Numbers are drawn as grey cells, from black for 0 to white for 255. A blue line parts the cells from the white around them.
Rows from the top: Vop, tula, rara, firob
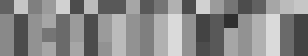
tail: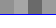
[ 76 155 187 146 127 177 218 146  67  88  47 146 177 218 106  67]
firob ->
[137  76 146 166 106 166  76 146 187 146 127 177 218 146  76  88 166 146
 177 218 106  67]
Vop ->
[ 97 198 127 155 209  76 187  88  88 166  88 117 177  76 209 155 117  76
  97 166 187 198]
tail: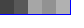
[218 106  67]
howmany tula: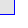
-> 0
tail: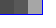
[146 177 218 106  67]

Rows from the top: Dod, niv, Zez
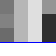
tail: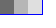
[47]
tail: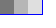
[149]
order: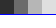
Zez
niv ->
[130 182 223  47]
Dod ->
[119 182 223 149]

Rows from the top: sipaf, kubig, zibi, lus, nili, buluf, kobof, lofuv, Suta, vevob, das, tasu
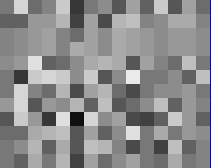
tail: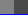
[120  65 191  97 131]
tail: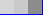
[202  86 140 234 120 120 140  97 191]
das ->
[120 140 181  97 170  86 191 181 131  74 120  65 191  97 131]
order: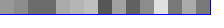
vevob
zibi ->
[131 140 152 161 131 108 161 140 170 161 152 140 152 152 140]

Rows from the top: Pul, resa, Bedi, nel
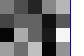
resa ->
[69 99 99 17 88]
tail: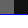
[88]

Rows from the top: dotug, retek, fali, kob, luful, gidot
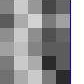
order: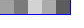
retek
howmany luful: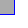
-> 1
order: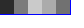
gidot
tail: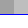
[132  92  92]
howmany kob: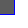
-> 2

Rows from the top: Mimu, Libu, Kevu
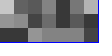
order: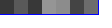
Libu
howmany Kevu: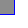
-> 0

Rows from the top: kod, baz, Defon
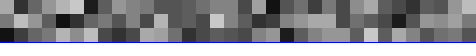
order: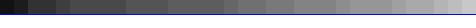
Defon
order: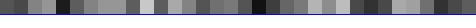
Defon

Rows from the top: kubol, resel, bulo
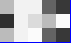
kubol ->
[187 242 242  99  56]
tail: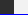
[219 187 251]
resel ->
[ 47 242 219 187 251]
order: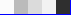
resel
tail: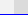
[187 251]
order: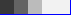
kubol
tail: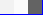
[56]

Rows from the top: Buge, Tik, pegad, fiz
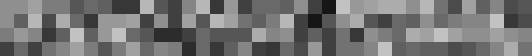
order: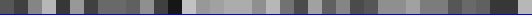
Buge
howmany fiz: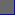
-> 6
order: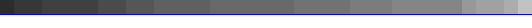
fiz
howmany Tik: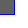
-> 3
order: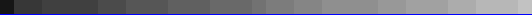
Tik

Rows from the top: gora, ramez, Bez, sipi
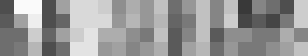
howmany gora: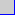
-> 2
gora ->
[ 78 250 250  78 161 217 217 205 142 173 151 193 110 151 193 133 193  57
 133 110  78 205]
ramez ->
[ 90 161 238  78 101 217 217 217 151 182 151 182 101 121 193 133 205  69
  90  69 121 205]

